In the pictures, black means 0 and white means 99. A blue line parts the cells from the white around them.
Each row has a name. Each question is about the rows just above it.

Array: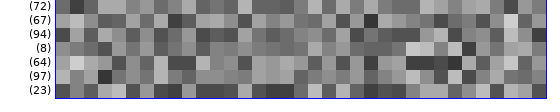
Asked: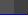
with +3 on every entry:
35	28
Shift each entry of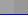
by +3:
66	62
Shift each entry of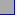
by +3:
69
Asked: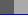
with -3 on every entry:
33	63

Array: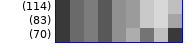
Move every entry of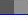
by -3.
31	53
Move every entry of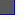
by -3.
31
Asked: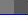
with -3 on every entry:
45	31
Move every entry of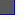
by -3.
31
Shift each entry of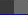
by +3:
25	44
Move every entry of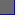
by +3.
44
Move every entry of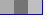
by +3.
70	48	77

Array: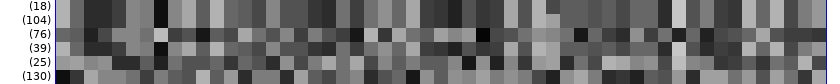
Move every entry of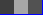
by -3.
21	62	29
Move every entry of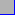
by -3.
66
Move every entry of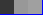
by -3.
18	56	59
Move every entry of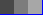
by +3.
31	51	68
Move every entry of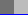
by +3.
47	76

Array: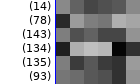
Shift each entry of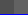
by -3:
28	35
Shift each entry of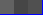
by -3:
35	24	28
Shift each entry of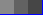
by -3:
50	35	24
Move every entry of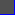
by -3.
28
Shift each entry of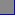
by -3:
50
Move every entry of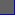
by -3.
35

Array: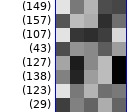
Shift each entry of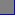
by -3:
47
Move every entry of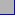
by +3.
73
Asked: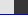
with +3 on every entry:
91	24

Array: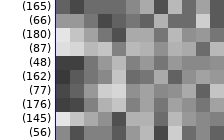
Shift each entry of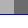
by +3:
72	45
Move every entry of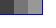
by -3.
22	43	56
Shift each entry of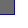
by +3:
45

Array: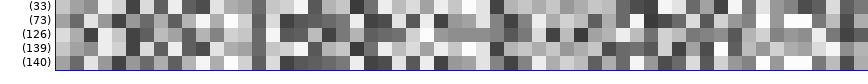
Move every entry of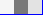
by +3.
98	50	91
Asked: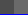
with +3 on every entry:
33	44
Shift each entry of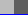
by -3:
70	34
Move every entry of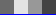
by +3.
44	91	62	29
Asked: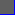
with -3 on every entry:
34
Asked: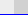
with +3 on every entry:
95	84

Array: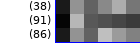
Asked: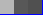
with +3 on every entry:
74	37	34
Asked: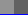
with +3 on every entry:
60	41

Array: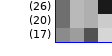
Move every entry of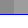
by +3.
57	64
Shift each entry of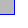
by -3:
69
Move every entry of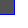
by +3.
35

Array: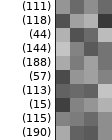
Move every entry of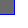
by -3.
38
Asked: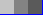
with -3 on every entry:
73	48	32
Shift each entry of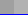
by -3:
59	66
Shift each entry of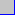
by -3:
73

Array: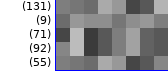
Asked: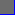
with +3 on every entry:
45
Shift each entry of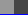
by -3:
56	24
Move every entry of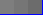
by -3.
46	43	39
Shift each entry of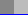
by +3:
55	76
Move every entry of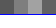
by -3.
31	46	60	35

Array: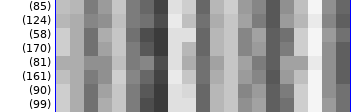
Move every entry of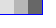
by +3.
90	74	43
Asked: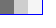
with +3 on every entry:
47	83	98
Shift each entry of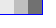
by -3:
88	71	41
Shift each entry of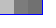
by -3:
71	45	41

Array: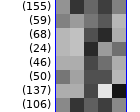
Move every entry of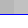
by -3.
68	72
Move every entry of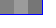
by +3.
53	63	49

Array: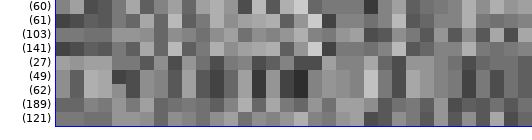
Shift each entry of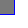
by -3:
44
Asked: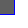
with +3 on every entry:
40
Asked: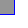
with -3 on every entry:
55
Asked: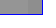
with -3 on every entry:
55	55	52

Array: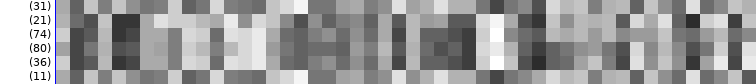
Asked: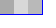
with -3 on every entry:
63	81	69
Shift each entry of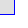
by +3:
90
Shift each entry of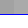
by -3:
60	63

